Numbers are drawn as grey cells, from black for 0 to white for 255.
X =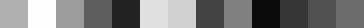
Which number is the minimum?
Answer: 11
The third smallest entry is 54
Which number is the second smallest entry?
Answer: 34
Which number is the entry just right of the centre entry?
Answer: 67

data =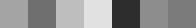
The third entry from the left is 190
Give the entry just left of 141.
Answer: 45
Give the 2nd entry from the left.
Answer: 111

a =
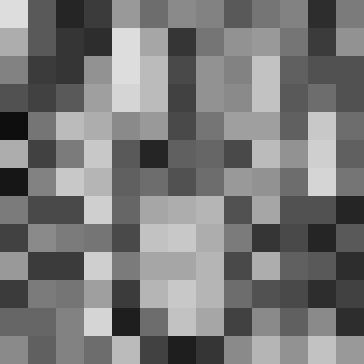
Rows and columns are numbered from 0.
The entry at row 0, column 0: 221
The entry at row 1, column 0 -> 173
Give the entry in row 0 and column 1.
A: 89
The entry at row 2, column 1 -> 59
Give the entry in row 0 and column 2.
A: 37
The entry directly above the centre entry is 96
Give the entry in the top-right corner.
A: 123
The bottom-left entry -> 138
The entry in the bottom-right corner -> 153
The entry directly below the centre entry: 173
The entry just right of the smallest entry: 117
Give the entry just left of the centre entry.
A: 109
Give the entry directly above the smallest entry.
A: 81

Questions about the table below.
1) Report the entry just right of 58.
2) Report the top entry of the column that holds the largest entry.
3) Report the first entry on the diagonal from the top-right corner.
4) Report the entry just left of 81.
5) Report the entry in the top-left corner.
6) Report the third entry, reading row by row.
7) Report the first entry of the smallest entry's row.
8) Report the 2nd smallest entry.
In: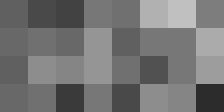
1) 119
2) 192
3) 125
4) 112
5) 96
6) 66
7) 104
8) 58

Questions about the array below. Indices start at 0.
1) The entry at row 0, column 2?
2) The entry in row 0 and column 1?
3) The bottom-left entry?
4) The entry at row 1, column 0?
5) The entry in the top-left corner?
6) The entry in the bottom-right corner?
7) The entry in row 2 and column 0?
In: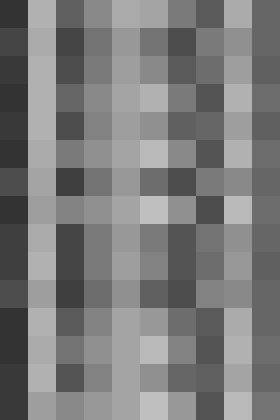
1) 96
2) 177
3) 57
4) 69
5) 51
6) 115
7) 57

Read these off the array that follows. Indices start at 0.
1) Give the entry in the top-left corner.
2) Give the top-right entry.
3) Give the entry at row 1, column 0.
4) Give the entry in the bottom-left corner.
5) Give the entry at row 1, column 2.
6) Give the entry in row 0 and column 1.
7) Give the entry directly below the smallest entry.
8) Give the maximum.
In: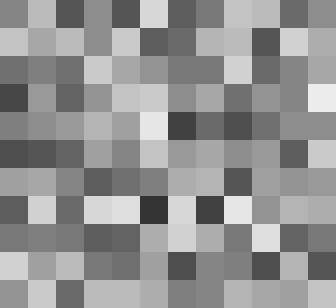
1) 133
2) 141
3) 195
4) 147
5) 187
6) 187
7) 173
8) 236

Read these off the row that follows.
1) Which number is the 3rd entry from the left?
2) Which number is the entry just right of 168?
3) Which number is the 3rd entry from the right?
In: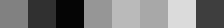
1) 5
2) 219
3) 168

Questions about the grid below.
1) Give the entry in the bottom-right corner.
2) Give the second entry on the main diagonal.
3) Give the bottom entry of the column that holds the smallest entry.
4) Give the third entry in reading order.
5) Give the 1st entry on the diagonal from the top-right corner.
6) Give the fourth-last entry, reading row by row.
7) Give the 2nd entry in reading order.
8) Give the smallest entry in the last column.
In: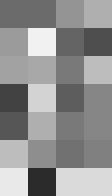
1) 218
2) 241
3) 43
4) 148
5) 175
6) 233
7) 107
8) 78

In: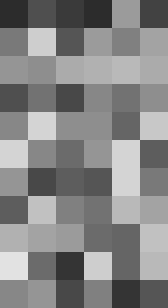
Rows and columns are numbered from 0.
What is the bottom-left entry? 135
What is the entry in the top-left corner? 44
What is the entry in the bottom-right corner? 85
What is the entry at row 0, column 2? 58
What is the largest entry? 226
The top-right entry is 66
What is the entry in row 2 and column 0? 149
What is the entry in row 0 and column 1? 79
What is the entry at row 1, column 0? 121
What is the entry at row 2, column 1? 142
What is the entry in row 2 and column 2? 171
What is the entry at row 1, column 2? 85
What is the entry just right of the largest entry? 107

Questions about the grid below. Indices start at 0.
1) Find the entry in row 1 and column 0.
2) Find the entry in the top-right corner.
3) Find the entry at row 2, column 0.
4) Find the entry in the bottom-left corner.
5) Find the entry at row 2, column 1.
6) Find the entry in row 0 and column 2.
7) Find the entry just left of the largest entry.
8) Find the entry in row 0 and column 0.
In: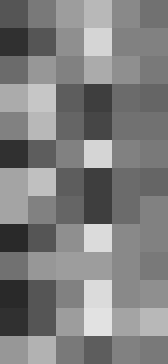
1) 48
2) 113
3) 107
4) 151
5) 151
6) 157
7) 157
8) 85

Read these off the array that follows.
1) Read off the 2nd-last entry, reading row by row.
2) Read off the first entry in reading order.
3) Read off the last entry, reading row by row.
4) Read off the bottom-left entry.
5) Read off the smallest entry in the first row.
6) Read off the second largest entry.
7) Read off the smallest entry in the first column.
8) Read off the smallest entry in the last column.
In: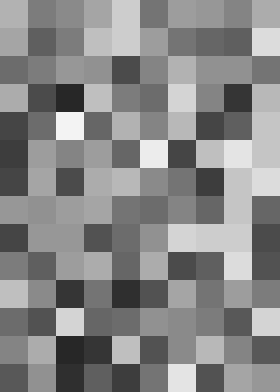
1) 165
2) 178
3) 151
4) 88
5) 116
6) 236
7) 61
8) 75

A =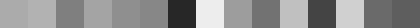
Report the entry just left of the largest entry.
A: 39
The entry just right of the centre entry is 157

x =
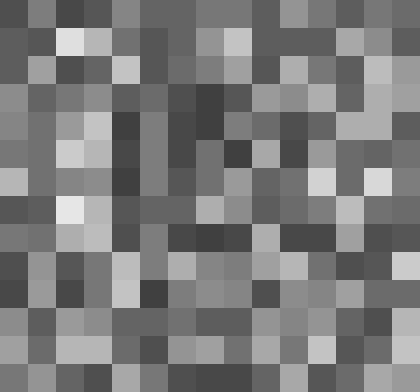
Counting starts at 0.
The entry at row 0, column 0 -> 79
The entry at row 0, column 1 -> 125
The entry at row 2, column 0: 93
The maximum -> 230
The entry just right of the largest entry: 182
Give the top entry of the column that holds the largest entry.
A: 72
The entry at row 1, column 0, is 93
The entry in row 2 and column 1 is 160
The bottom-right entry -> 154
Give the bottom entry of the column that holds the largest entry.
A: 100
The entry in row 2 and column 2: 79
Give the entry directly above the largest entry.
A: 133
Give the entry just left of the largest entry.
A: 93
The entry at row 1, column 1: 86
